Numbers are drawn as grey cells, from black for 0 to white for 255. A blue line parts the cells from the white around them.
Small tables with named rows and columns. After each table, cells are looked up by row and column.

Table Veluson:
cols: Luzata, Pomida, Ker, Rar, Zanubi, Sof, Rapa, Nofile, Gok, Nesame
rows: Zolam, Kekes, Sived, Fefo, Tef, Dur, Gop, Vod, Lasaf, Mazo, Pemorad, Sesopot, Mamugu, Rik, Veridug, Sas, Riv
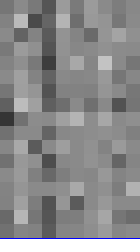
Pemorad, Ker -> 91
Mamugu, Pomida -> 154
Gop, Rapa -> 129
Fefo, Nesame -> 138
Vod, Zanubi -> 110
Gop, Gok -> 138
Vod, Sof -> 138
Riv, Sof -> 134
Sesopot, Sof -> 138
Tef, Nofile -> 195
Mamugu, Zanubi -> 126
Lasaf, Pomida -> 113

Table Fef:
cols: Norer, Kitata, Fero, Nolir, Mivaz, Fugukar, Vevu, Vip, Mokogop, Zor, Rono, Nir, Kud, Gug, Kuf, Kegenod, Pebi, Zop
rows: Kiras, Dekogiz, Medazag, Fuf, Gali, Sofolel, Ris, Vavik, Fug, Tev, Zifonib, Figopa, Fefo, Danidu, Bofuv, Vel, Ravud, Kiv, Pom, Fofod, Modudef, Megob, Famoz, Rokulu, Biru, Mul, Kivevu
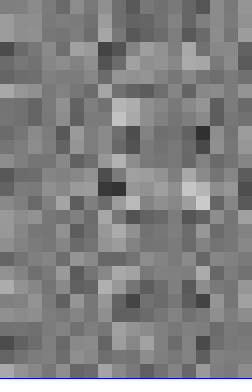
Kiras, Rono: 119
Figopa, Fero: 117
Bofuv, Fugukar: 93
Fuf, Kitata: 106
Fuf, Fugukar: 161
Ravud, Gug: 108
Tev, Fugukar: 154
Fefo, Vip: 77
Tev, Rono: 130
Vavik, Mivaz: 144
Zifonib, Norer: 117
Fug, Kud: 117
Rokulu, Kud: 120
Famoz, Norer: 144
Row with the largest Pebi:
Danidu

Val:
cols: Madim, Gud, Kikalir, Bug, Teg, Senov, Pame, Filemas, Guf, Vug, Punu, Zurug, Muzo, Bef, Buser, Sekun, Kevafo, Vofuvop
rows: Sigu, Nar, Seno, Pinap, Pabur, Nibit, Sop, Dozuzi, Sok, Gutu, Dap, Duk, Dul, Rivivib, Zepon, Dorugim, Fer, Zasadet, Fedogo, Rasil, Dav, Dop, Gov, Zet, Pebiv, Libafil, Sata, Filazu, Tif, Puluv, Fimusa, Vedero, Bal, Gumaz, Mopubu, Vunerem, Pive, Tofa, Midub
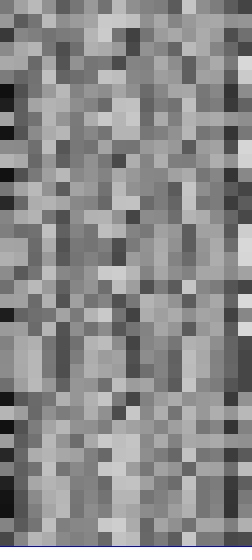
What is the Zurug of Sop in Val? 135
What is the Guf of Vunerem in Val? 181
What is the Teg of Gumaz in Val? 116
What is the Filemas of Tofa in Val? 201
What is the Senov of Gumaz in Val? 137
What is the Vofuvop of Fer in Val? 205
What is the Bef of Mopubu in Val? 193
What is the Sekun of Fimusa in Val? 133
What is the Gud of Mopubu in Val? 98
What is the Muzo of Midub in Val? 93
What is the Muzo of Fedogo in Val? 131
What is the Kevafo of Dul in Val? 52

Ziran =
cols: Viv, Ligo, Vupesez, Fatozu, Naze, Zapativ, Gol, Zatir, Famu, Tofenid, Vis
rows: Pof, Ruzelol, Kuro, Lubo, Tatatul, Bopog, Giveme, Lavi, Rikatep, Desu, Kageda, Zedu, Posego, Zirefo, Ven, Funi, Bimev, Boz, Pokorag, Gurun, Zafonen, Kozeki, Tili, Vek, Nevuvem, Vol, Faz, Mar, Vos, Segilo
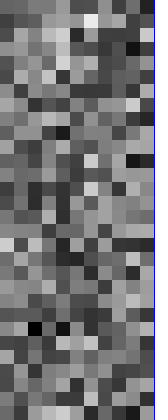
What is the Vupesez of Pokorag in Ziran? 119
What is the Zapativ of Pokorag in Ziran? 38
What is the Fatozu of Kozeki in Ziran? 95
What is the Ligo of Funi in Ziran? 83
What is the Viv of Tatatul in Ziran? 82
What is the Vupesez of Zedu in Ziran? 69
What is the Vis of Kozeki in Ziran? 160
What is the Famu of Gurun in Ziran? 102
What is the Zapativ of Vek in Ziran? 139
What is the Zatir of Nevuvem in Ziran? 66
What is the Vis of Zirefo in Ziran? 136
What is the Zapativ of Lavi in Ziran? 130
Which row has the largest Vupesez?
Boz

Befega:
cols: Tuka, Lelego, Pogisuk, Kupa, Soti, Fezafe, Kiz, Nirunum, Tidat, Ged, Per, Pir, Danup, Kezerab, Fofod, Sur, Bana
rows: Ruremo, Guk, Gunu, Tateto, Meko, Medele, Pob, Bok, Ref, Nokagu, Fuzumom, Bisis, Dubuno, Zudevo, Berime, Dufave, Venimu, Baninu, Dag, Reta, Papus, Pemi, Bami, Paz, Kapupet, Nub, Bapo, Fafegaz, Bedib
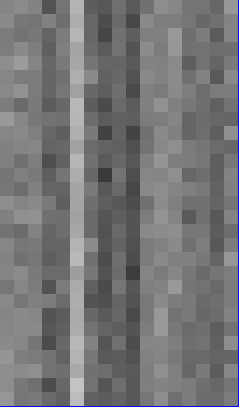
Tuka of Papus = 118
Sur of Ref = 103
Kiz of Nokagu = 122
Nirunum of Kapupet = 85
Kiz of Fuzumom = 107
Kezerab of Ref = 101
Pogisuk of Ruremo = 131
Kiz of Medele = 137
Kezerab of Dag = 129
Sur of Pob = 123
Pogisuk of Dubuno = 121
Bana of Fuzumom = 103
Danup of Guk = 125
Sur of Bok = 96
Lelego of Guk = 119
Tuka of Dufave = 128
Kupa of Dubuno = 94
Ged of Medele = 82
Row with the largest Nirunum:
Bapo

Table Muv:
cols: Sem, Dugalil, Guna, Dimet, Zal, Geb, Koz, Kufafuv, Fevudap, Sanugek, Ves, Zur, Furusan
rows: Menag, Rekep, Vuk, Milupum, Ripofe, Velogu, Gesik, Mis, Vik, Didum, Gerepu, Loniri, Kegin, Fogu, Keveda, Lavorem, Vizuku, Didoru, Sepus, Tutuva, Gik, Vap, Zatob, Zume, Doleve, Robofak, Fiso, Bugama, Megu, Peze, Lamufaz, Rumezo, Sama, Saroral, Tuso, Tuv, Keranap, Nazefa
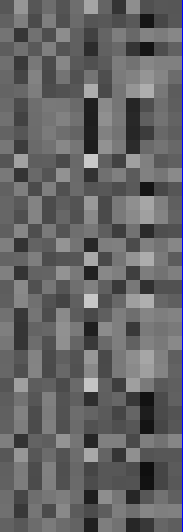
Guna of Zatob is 117
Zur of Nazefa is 102
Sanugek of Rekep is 89
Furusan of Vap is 95
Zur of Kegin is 118
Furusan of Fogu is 86
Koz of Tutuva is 33
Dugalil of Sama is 151

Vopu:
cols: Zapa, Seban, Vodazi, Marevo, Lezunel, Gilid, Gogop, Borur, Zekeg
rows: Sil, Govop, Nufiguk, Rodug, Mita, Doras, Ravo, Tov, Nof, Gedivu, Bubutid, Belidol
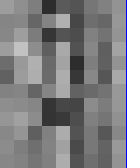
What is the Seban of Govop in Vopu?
135
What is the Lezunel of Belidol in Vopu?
173
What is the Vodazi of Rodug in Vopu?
141
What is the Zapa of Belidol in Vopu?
135
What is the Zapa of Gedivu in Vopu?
136
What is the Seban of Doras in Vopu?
156
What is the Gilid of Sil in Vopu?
84
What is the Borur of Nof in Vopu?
117
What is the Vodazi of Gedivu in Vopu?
95
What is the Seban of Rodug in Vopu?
194
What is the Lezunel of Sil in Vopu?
90
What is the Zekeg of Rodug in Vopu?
163
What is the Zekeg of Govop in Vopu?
151
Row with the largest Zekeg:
Doras

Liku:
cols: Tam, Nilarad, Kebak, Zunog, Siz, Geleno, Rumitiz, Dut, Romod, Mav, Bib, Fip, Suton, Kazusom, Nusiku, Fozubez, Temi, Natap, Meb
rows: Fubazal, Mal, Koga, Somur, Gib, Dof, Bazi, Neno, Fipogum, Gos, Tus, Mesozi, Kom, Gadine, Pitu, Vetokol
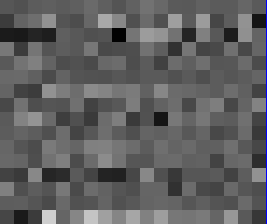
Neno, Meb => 131
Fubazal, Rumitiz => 106
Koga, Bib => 156
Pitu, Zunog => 74
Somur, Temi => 112
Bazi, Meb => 67
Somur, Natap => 72
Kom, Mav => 71
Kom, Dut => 35
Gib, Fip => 65
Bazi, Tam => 100
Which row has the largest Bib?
Koga

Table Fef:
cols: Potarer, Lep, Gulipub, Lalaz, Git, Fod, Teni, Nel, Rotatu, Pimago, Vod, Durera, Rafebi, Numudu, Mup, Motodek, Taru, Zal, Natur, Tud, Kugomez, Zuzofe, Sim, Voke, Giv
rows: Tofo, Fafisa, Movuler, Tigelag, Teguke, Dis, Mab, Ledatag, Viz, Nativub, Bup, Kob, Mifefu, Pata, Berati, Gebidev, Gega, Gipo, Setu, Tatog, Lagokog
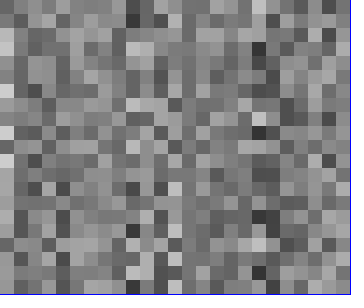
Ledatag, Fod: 136
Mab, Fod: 112
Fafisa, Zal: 117
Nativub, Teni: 107
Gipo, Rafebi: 90
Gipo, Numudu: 124
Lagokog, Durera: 79
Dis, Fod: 130
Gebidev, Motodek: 95
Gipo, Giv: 135
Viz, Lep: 125
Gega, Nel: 139
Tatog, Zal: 148
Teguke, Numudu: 113
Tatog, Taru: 100
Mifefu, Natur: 78
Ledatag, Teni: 154
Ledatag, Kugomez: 79

